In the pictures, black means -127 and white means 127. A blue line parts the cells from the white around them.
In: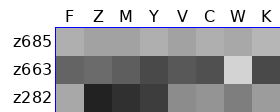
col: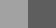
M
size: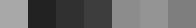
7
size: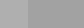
3
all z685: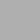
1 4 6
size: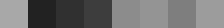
8

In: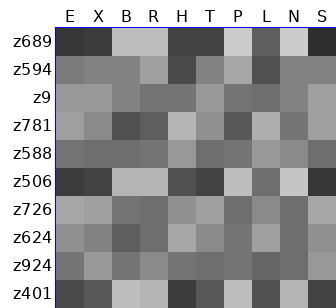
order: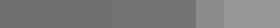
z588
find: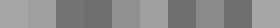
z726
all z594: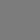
1
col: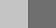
N
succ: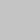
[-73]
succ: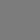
[2]
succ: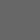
[-17]

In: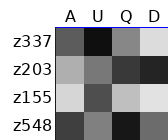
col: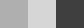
A
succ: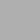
[-7]
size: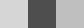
3
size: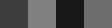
4
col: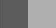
A

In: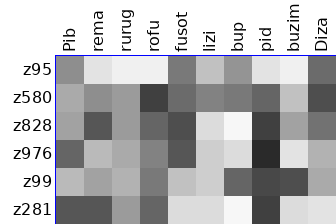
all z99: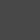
8
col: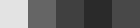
pid
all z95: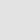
2 8
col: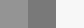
bup
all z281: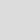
5 6 9
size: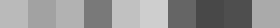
10

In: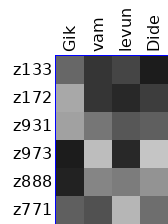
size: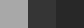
3
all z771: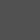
2
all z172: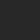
3
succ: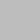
[-87]
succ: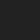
[5]

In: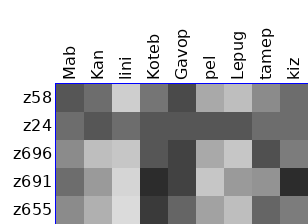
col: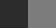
kiz
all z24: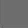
1 3 8 9

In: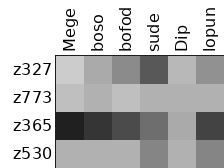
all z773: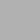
2 4 5 6
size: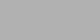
3
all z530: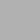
1 2 3 5
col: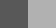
sude

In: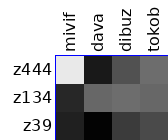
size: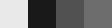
4
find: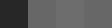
z134
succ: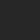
[-24]
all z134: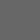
2 4
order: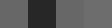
z134

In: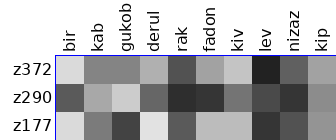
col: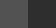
rak
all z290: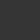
6 9

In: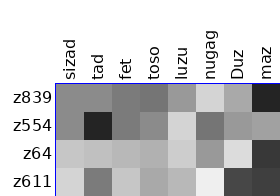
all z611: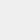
6
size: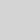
1
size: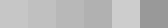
6
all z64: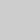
5
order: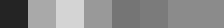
z839
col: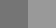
nugag

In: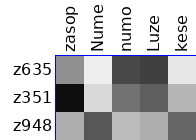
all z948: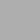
1 4
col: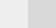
Nume

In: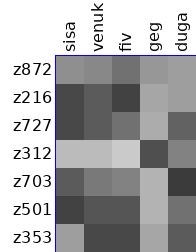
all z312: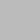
1 2
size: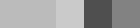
5
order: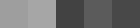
z216
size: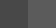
2
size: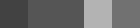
5
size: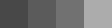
4

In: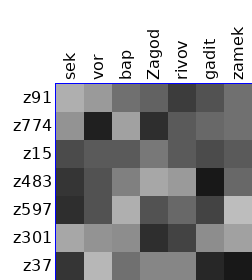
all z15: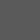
2 3 5 7
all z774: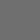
7
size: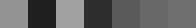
7

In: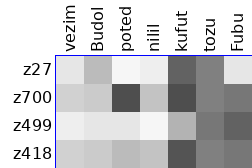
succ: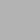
[-8]
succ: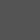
[0]
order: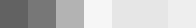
z499
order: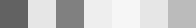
z27
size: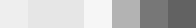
7
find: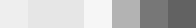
z499
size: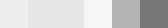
6

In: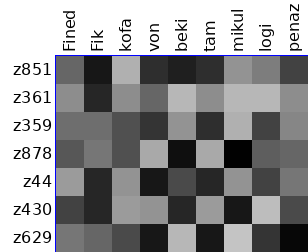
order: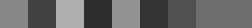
z359
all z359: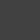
8
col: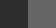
von
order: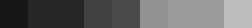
z430
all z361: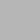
5 7 8
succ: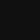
[41]
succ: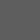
[-25]

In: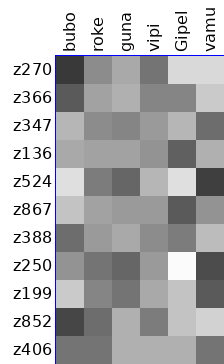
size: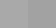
2
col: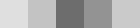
bubo
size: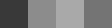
4
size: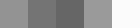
5
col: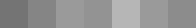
vipi
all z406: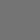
1 2 6
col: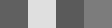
Gipel

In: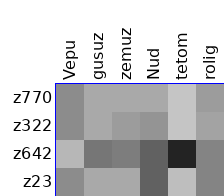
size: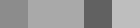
5
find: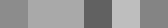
z23
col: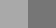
gusuz
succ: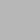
[-9]
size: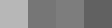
4
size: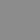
1
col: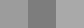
zemuz

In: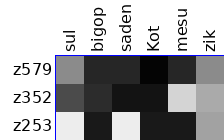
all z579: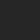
2 3 5
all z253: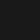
2 4 5
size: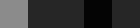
5
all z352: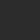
2
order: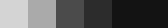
z352
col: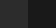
bigop

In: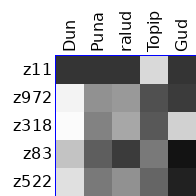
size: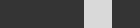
5
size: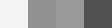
4
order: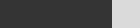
z11
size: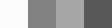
4
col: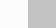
Dun
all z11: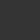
1 2 3 5
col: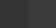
Gud

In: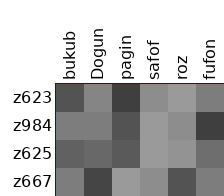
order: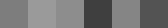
z623
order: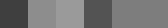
z984

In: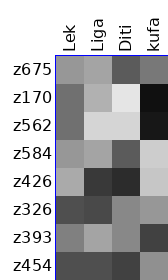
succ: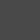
[8]
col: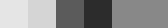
Diti
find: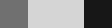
z562
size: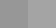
2
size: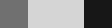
4

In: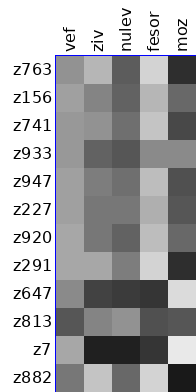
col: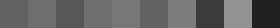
nulev
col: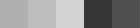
fesor
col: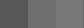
nulev

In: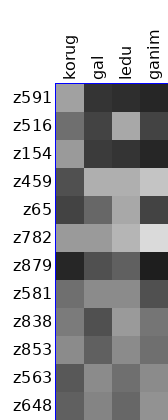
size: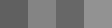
4
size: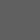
1
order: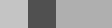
z459
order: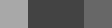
z65
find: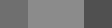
z581
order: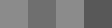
z563

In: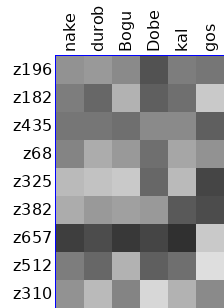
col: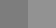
nake
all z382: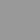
2 4

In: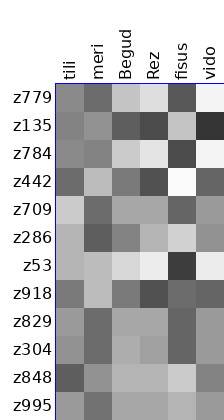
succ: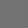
[39]
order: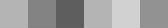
z286
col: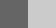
fisus

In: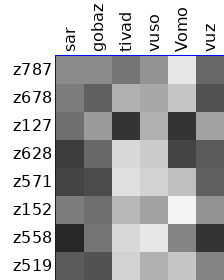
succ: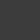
[-23]
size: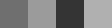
4
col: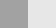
vuso

